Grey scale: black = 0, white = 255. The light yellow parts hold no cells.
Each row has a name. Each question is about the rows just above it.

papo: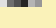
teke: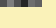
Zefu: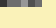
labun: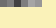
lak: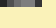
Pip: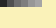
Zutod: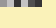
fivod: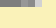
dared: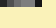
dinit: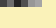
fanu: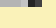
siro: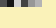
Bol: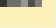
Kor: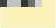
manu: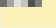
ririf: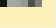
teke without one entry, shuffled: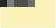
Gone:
[96]
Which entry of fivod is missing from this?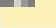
[139]
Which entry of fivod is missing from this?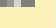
[139]

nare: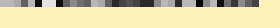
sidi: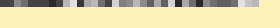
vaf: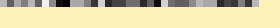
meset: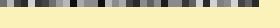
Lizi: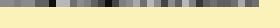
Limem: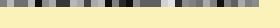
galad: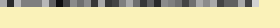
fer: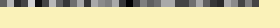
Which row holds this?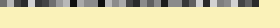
meset
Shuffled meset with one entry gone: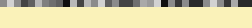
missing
[28]
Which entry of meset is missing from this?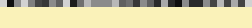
[155]
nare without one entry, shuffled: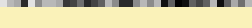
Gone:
[81]
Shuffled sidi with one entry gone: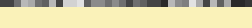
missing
[196]

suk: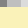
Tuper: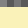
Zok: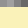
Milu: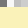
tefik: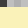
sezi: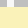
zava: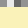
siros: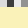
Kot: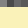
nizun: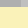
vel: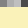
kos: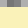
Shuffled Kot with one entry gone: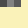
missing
[104]
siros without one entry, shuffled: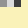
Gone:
[234]
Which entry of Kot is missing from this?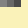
[89]
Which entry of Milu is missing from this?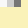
[191]
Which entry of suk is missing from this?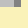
[219]
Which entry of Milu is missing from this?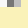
[205]
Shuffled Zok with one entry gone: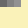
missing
[160]

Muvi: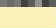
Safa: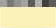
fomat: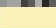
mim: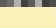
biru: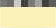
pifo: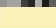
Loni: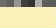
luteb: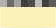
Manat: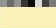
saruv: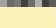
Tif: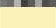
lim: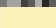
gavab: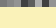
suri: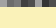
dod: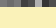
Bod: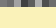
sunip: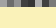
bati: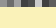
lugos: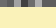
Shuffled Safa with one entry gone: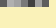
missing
[147]
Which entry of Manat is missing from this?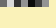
[121]
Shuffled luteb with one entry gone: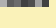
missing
[190]
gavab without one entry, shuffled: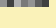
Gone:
[135]
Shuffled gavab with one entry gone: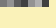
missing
[135]

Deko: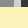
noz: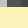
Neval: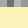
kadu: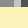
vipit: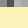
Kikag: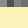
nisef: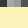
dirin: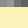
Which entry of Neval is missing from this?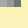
[180]
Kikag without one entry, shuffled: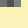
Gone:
[140]
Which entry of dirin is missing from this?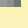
[98]
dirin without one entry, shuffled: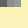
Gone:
[113]
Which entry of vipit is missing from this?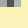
[140]
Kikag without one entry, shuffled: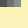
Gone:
[128]
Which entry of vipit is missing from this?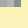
[82]

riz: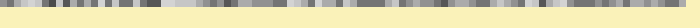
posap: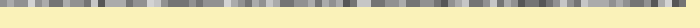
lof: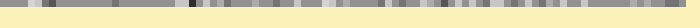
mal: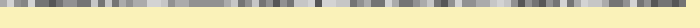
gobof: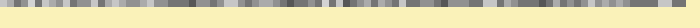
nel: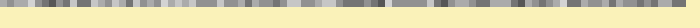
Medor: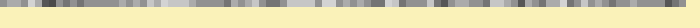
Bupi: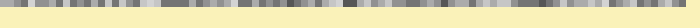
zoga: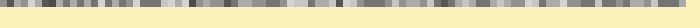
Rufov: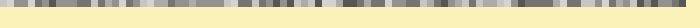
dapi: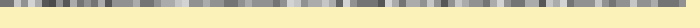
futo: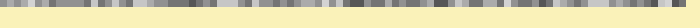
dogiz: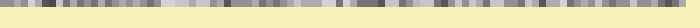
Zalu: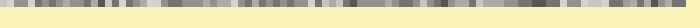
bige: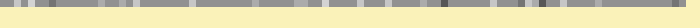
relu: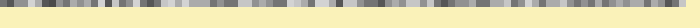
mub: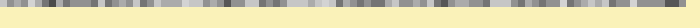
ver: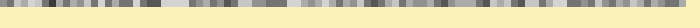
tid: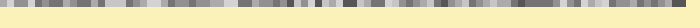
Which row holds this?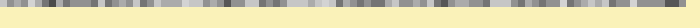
mub
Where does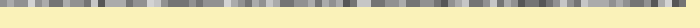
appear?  posap
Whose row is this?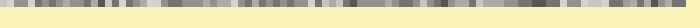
Zalu
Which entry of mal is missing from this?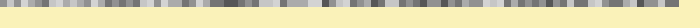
[132]
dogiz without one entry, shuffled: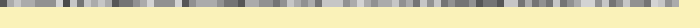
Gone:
[186]
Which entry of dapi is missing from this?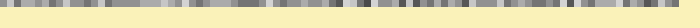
[100]
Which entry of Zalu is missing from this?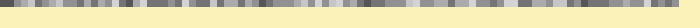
[157]

